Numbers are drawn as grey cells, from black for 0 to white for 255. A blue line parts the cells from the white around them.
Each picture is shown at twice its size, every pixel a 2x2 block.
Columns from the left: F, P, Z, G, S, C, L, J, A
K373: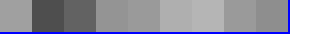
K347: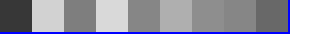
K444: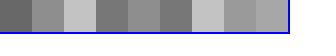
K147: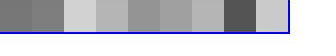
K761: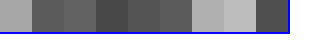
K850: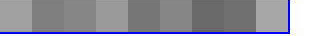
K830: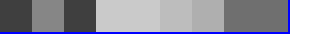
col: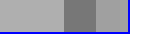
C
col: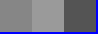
J
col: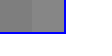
P

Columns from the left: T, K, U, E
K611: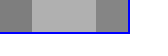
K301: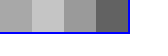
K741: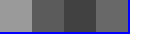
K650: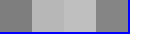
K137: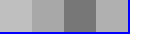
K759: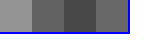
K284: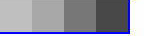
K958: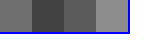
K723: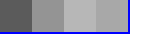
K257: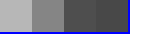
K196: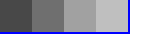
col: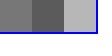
U
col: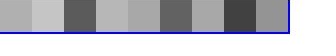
K

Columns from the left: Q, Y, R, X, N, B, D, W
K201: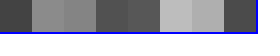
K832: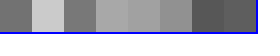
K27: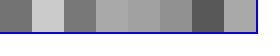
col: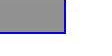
B
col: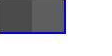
W
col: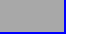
X

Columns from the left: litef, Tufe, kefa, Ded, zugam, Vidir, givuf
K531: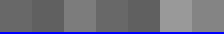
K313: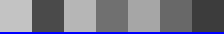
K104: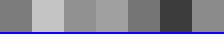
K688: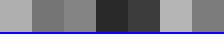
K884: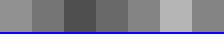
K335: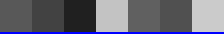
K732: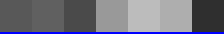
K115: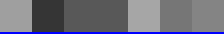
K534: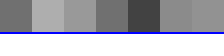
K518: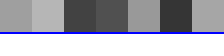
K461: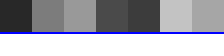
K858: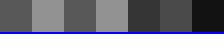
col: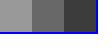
Vidir
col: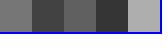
Tufe
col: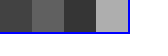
Tufe
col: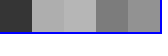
Tufe

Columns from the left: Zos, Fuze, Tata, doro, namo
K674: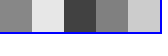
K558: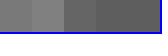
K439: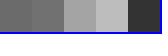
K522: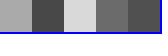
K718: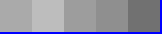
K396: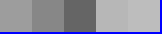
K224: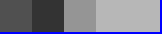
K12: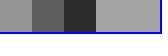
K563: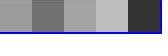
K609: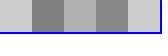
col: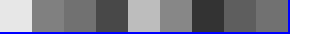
Fuze
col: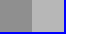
doro
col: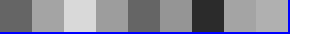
Tata
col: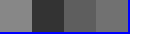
Fuze

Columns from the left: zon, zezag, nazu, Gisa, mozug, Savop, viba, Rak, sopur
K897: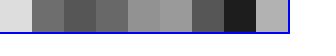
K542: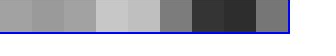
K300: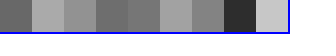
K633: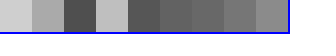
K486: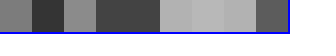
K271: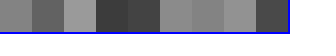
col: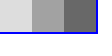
zon
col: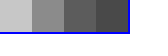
sopur
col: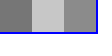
sopur
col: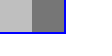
mozug
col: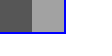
nazu
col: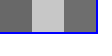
Gisa
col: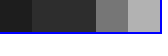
Rak

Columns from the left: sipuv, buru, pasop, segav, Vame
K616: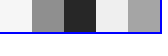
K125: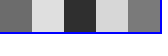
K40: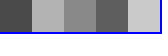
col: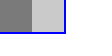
Vame
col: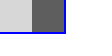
segav

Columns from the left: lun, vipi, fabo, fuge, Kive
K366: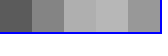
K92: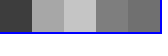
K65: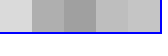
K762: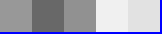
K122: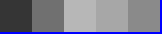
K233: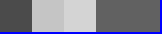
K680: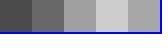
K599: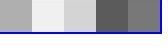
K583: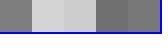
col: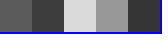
lun
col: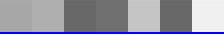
vipi

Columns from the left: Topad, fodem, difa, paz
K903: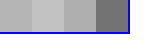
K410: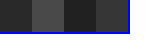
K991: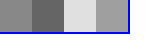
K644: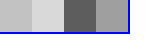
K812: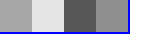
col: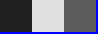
difa
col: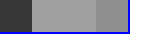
paz
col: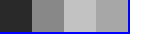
Topad
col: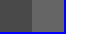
fodem
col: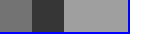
paz

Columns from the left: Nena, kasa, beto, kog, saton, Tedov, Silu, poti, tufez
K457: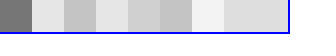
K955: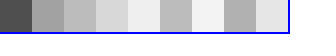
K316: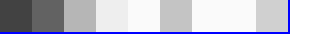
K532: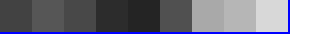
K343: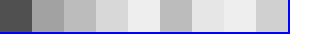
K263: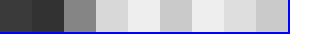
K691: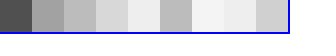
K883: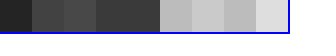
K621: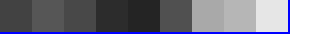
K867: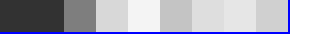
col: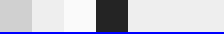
saton
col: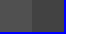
Nena

